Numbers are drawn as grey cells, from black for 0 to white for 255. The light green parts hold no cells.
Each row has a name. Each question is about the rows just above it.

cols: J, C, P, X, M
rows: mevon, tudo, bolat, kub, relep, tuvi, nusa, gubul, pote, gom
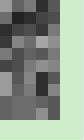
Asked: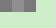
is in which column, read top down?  M
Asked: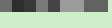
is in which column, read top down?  J
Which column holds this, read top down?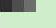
P

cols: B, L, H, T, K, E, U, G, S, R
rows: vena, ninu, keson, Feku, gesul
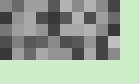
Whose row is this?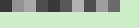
ninu
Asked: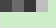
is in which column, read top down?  R
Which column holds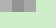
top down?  G
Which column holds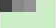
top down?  K

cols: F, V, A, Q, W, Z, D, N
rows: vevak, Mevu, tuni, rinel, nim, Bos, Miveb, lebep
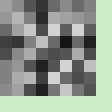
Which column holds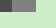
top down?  F
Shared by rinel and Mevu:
[129]
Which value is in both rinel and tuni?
[106]
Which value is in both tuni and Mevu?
[161]
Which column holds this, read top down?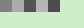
A

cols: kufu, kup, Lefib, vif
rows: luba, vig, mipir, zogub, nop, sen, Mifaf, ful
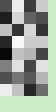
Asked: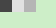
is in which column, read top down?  vif
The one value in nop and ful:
[193]
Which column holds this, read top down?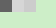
Lefib
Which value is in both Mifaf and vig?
[78]
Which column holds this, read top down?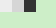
kup
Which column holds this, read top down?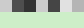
vif

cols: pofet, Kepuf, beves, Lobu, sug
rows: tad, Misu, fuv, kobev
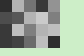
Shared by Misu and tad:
[179]
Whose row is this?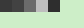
kobev
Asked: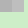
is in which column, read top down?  Lobu
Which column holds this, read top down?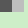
Kepuf
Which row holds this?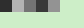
tad

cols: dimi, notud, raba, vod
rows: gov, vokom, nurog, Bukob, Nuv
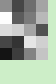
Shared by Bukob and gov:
[70]
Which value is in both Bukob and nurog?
[208]
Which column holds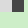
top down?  dimi
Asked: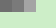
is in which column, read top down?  raba
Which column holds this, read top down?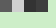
notud
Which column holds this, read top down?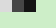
dimi

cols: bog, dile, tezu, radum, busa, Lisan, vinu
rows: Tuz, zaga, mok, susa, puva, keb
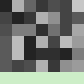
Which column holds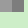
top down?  vinu
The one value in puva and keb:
[90]
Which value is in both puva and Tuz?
[35]
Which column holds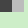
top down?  Lisan

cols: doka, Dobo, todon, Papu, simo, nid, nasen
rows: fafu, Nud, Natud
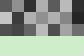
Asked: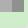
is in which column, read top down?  Papu
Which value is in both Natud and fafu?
[186]
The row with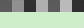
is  fafu

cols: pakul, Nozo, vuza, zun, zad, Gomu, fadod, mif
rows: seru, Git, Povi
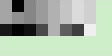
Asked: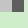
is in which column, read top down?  Gomu
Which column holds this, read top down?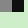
vuza
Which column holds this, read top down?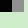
Nozo
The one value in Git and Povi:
[177]
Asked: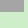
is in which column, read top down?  pakul
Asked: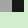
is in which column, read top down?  pakul

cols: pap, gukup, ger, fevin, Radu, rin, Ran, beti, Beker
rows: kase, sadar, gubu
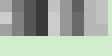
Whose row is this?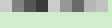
sadar
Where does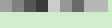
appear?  gubu
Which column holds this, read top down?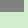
gukup

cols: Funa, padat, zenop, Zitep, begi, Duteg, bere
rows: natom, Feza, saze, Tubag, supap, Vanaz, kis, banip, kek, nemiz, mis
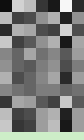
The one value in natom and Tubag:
[24]
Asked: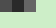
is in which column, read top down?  Duteg
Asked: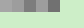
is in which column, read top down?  bere

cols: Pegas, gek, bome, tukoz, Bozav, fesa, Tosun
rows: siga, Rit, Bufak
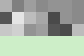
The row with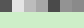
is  Rit
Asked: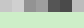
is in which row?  Bufak
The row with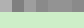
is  siga

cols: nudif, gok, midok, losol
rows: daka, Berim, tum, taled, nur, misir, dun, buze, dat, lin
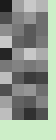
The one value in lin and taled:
[89]
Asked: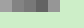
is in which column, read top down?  gok
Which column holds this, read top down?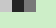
nudif
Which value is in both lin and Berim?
[79]
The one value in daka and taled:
[200]

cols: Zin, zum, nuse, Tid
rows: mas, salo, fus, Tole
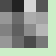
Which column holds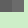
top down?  zum
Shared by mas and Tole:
[74]
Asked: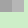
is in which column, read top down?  Tid

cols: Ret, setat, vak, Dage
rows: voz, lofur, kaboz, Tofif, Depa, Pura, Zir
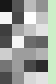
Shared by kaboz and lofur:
[196]
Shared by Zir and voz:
[145]
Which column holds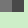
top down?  Ret
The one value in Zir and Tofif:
[73]
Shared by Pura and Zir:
[73]
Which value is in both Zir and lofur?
[73]

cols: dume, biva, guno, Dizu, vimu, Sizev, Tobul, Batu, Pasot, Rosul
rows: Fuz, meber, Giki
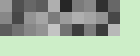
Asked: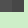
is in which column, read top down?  biva
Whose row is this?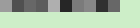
Fuz
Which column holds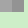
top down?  Dizu
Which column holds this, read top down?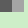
Dizu
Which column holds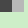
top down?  Rosul
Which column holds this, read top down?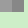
dume

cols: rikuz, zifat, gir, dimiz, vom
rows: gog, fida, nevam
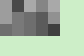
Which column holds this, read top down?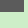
dimiz
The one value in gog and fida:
[157]
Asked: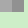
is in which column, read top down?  vom
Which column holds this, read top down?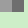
rikuz
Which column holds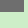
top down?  gir
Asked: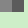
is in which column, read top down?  dimiz
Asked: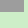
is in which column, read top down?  rikuz

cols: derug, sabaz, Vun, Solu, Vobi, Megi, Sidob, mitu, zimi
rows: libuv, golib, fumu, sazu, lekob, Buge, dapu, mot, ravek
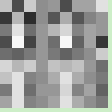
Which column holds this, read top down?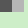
Vobi
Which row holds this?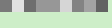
mot
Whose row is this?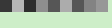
golib
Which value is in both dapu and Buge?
[194]

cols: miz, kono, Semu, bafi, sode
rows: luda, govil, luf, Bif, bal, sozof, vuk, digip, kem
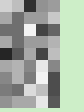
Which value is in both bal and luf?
[68]
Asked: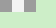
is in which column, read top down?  Semu
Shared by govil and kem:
[168]
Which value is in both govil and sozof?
[168]
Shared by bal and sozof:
[168]
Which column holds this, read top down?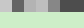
sode

